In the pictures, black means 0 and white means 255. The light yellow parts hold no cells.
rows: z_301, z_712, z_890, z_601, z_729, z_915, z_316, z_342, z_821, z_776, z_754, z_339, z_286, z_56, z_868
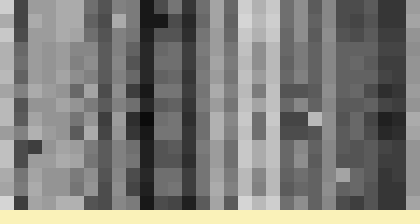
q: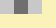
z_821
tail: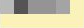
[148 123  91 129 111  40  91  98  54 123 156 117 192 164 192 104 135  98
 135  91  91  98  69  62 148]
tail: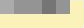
[ 76 142  69  32 111 117  62 117 171 129 185 129 185  91 104  98 142  98
 104  84  54  54 148]
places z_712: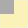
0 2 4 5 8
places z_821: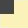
20 21 26
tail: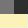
[111 177 135 200 111 200  69  69 185 142  84 104  69  32  40 171]

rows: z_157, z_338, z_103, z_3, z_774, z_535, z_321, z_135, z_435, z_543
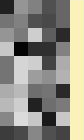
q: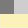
z_103
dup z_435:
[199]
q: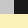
z_435

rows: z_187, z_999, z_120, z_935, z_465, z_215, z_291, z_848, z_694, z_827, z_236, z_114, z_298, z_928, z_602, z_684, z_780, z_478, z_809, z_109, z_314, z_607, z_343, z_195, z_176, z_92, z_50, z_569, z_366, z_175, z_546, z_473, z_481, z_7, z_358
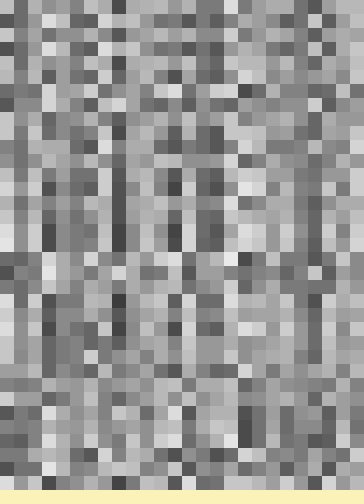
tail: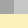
[122  81 205 172 191]
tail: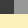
[184 198  94 212 108 108 220 178 184 164 198 122  81 205 172 191]
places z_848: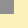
14 18 20 21
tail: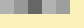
[144]
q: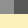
z_343
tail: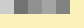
[198 220 114 158 205 212  75 108 178 130 130 102 108 191 114]

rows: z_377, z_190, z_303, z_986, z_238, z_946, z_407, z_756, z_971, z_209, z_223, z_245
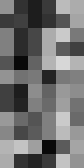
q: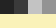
z_245
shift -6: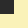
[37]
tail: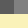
[187 153]
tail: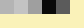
[165]
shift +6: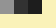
[153  56  35]
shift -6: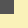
[78]
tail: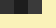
[187 172]

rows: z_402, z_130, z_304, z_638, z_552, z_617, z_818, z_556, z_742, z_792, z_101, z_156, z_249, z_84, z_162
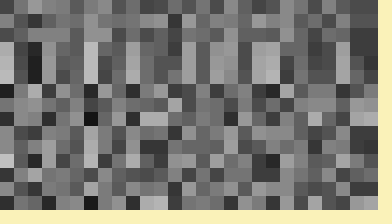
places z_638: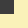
12 22 25 26
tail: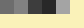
[ 90 123 123  54  83 123]

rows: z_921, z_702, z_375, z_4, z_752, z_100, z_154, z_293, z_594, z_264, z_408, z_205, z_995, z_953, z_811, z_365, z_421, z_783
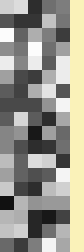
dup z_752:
[236]
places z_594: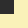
3
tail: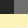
[182]
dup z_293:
[73]
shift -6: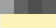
[154  92  73  86]

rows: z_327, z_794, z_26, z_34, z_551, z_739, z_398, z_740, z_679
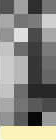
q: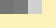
z_794
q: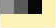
z_679
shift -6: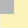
[177]
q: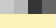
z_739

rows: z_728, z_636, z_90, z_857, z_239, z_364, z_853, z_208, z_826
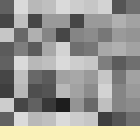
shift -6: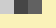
[199  64  91]
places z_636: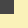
0 2 5

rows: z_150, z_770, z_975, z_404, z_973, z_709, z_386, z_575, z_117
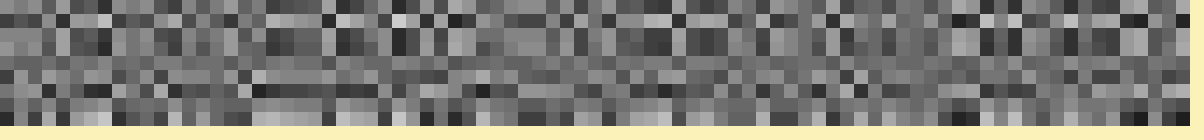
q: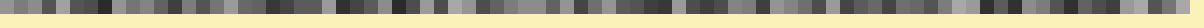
z_404
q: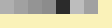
z_770
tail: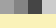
[161  49 161  36  63 148 124  84  69  69 132  63 161 111  56 140 140 175
 182  49 154 168 161  69  98 168  56  77 111 154  49 168 132 111 161 104
 111 148  91  36  56 189 132 189  69  84 140 189 124 161 168  49  36 148
 111  36]

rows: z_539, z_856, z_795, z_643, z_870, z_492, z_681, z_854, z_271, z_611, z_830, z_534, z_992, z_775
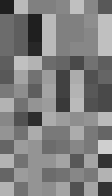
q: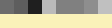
z_856
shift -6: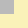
[180]
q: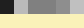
z_856
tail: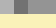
[164  88 164  51]
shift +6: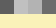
[100 198 185 114]

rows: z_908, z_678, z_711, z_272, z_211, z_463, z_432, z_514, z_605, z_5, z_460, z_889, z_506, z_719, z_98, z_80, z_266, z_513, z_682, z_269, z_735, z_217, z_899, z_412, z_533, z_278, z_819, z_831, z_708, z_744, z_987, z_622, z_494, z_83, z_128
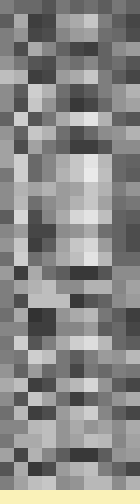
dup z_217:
[190]
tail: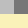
[ 93 126 155 148 184]
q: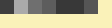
z_269

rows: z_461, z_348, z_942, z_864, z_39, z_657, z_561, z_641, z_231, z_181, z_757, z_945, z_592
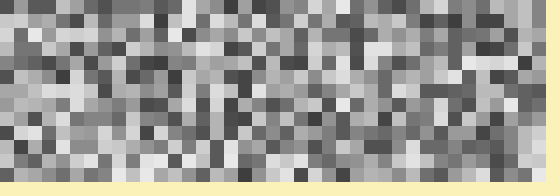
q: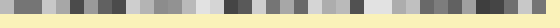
z_864
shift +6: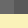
[111  95]
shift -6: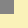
[126]
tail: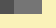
[125  89 105 226 167 140  62 160  69  81 146 132 213 167 232 111 146  97
  75 111 180 213 125 140 111 186 167 192 132]
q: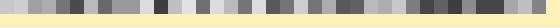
z_348
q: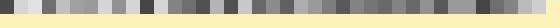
z_181

